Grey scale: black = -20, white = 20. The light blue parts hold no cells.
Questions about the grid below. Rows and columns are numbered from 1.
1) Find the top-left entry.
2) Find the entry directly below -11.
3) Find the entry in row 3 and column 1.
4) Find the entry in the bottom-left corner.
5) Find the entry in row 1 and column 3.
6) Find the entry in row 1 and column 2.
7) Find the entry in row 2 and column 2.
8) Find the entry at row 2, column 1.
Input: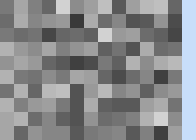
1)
-1
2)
-3
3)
-1
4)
6
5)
0
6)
6
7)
7
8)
-3

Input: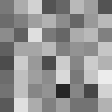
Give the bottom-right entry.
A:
8
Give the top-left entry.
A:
-1
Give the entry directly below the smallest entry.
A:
5
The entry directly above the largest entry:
8
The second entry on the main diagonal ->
0
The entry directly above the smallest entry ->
14
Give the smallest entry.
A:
-14
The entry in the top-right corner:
-7
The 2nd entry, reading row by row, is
7
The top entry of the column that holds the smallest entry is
-4
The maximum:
17
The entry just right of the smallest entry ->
1
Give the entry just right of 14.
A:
-1
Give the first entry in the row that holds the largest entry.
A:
-3
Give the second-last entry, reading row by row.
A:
-2
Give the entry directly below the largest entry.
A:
13
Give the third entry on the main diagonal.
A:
15
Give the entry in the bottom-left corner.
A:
-6
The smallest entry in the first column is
-8

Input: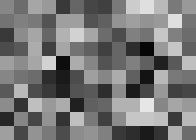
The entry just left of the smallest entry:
-13
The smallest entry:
-19
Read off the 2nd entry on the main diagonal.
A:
0
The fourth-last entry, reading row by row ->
-16
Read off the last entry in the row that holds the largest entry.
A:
4
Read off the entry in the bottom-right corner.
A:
-3
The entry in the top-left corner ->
1
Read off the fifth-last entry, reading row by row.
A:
-13
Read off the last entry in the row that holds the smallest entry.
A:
-5
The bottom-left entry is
5
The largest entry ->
16
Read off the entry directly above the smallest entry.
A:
-2
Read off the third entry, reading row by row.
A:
6
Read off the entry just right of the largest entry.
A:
1
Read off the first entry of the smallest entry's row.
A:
-8
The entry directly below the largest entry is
11
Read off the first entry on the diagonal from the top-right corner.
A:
4
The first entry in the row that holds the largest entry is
2
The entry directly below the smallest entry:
-5
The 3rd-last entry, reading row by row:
-12
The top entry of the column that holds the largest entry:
15
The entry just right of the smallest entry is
4
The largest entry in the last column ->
10
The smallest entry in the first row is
-11
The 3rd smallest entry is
-17
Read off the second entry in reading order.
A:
-3
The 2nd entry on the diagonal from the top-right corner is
15

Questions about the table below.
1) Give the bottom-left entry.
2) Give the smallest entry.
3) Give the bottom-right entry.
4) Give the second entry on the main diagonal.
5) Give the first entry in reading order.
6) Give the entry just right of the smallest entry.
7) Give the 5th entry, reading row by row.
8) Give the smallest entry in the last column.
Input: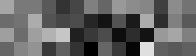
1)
-4
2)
-20
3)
-5
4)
-2
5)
6
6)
-4
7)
-12
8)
-6

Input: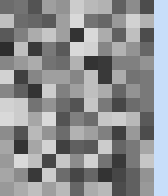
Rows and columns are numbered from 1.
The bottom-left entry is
4
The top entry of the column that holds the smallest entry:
-3
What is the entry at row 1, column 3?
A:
-7
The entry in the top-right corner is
-8
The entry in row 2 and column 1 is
10
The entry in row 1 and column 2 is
-2
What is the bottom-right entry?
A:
4
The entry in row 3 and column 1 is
-6
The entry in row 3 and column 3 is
7
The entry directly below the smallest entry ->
1
